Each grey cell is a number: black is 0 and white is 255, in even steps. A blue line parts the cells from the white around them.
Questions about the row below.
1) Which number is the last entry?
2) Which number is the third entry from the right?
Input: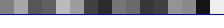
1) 238
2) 138

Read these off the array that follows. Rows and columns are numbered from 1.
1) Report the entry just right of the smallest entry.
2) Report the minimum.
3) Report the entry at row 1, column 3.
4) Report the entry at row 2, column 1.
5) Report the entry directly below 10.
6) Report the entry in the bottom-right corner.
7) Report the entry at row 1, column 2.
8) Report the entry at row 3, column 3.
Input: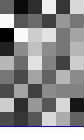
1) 250
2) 0
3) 45
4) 250
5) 86
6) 98
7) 10
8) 205

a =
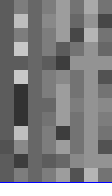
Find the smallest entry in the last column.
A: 71
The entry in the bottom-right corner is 115
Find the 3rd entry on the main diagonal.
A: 103
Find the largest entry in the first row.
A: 169
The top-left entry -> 92
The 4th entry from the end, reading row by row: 157
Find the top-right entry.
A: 115
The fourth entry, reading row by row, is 125
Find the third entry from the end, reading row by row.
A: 82
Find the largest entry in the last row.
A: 181
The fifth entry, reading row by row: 157
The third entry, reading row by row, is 103
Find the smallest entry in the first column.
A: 82

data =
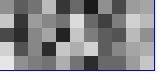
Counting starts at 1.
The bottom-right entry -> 198
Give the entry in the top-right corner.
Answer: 165
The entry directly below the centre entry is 174
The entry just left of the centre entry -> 35
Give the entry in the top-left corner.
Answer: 144
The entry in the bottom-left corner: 230
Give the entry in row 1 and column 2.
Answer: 93
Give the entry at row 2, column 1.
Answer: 198
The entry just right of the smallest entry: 144
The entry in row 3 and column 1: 73
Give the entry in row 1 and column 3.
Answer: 115
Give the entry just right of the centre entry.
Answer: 125
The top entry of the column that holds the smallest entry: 26
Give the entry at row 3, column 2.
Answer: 44
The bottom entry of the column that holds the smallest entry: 44
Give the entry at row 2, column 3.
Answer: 156

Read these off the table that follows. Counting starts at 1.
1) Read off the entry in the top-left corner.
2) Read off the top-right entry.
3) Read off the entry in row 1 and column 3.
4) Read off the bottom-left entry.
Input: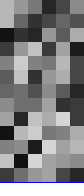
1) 183
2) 139
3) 120
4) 59

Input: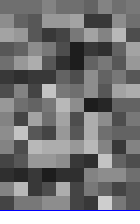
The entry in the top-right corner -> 120
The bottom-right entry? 87
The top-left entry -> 111
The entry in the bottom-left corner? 68
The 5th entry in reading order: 111
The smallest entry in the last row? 56
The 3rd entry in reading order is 111
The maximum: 206
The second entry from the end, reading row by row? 120
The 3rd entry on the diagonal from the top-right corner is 131
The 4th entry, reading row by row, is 131
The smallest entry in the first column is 47
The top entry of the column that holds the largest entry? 131
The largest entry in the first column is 163
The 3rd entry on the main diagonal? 87
